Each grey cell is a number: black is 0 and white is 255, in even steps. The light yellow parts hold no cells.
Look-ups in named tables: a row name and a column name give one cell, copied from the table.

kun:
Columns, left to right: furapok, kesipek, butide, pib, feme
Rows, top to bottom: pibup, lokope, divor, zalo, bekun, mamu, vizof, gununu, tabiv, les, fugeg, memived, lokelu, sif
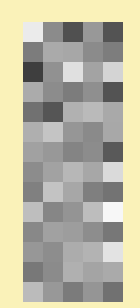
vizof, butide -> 132
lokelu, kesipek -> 139
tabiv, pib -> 127
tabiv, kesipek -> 195
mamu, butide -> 150
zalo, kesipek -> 140
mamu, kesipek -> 196

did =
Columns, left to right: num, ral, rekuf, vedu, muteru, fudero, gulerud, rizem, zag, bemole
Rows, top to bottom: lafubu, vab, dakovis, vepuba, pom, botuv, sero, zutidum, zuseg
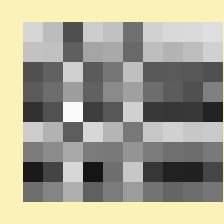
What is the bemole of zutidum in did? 70
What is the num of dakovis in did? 80
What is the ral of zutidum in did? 68
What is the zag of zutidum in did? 32
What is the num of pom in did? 49
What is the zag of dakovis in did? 87
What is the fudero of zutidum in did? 199
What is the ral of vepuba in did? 109
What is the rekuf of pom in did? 250
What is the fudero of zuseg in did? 156
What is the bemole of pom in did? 35
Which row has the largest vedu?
botuv

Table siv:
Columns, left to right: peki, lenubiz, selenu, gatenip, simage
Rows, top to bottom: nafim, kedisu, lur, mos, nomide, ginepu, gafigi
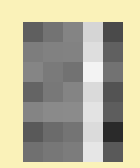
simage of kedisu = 96
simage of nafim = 74
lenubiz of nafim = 115
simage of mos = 83
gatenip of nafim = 213
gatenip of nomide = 227
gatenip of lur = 243
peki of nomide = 132
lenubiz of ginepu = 107
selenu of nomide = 139
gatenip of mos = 218
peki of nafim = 95
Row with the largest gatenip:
lur

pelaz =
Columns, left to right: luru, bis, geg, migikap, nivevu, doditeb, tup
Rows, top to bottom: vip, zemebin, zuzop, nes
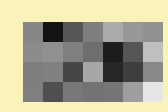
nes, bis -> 79
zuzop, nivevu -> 38
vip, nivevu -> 170
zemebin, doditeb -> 85
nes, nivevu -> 117
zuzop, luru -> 125
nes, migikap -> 115
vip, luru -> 135
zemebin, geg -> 127
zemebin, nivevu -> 29
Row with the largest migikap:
zuzop

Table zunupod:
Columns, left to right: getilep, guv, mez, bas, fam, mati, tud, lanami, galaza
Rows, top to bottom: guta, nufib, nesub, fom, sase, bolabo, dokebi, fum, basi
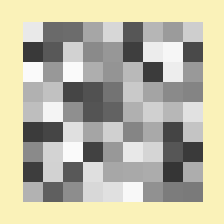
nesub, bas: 174
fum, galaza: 173
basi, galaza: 122
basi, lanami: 124
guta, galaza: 206
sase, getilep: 190

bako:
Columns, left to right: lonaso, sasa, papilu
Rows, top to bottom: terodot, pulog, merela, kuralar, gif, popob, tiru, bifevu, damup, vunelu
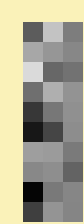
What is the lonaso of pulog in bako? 167
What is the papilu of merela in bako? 114
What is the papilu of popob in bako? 141
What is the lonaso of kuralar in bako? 111
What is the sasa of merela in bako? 103
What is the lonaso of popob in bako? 23
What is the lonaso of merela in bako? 218
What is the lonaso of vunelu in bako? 63
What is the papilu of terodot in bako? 125
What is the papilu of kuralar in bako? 147
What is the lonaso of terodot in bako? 92
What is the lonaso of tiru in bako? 158
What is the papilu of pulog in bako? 135
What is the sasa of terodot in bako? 195
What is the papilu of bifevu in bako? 99
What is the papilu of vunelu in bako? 133

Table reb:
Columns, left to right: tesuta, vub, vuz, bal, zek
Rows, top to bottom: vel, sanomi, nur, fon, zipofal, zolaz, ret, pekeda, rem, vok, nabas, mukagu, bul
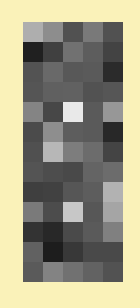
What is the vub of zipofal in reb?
71
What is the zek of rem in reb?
178
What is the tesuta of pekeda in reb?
84
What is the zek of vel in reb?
81
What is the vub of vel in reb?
141
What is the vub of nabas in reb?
40
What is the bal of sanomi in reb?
93
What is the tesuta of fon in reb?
85

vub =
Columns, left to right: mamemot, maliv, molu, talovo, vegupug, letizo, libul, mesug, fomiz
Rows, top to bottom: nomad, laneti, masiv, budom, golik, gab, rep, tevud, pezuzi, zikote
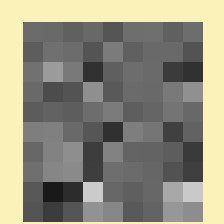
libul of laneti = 105
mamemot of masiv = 113
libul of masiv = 106
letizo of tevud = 107
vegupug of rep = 130
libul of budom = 105
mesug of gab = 64
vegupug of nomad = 85
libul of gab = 117
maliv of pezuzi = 25
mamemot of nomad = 107
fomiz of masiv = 49
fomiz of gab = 98
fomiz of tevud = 63
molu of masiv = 121
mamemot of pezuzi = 88
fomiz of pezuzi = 201
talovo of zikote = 146
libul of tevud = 102
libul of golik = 101

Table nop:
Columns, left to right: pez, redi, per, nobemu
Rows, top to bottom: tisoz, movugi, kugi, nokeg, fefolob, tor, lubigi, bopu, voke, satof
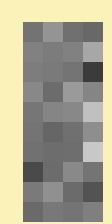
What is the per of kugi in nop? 116
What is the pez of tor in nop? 116
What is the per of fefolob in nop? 136
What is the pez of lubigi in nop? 113
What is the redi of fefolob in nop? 133
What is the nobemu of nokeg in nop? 133
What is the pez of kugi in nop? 125
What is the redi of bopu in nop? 108
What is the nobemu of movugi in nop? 167
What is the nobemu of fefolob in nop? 192
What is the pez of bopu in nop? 74
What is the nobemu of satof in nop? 127
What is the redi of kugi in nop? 122
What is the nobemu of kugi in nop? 59
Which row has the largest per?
nokeg

